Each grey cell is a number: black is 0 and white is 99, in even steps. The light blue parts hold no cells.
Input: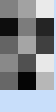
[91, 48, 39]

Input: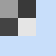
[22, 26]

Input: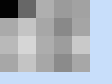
[63, 53, 67, 76]

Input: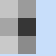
[60, 64]

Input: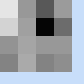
[60, 2, 64, 51]

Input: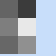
[23, 49]

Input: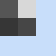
[84, 21]
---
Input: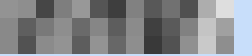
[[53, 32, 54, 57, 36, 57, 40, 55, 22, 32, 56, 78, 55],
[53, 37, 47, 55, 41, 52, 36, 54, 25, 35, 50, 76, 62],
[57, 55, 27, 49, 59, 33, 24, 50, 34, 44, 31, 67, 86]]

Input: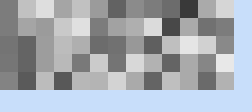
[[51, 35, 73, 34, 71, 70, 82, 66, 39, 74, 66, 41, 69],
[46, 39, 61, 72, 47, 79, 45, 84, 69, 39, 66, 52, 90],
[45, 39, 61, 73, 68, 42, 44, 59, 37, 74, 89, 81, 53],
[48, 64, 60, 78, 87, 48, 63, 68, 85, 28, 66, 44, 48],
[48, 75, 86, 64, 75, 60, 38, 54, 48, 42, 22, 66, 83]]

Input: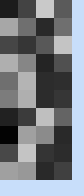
[[62, 59, 16, 25],
[28, 76, 20, 17],
[1, 62, 54, 16],
[13, 23, 74, 39],
[48, 68, 17, 21],
[43, 70, 17, 18],
[68, 52, 14, 31],
[27, 21, 34, 76],
[65, 43, 16, 43],
[11, 26, 78, 35]]

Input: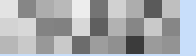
[[71, 78, 59, 78, 42, 61, 56, 23, 60, 57],
[82, 84, 51, 50, 84, 37, 69, 52, 78, 52],
[88, 52, 67, 72, 92, 45, 81, 67, 35, 74]]

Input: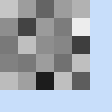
[[73, 62, 11, 74, 36],
[50, 47, 61, 44, 74],
[47, 74, 55, 52, 24],
[55, 26, 60, 48, 92],
[77, 61, 39, 61, 69]]

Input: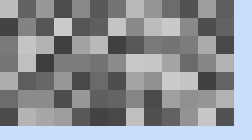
[[29, 70, 65, 61, 34, 26, 28, 74, 31, 38, 57, 77, 32],
[42, 54, 54, 30, 59, 37, 39, 52, 29, 62, 56, 58, 69],
[67, 36, 40, 59, 28, 41, 30, 64, 56, 79, 76, 25, 39],
[46, 74, 24, 48, 48, 45, 54, 78, 77, 64, 41, 52, 69],
[47, 76, 69, 25, 63, 72, 25, 34, 47, 45, 48, 66, 28],
[26, 51, 33, 79, 33, 37, 76, 53, 73, 78, 53, 30, 38],
[73, 38, 59, 30, 53, 34, 45, 72, 58, 42, 32, 61, 36]]
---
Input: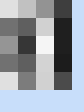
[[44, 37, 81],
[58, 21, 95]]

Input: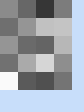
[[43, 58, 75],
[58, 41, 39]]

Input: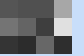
[[45, 39, 24],
[20, 17, 40]]

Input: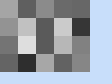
[[57, 75, 35],
[45, 86, 35]]

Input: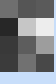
[[15, 77, 92],
[22, 36, 61]]

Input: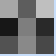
[[9, 49, 16],
[32, 53, 28]]

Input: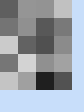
[[45, 56, 34],
[79, 38, 31]]
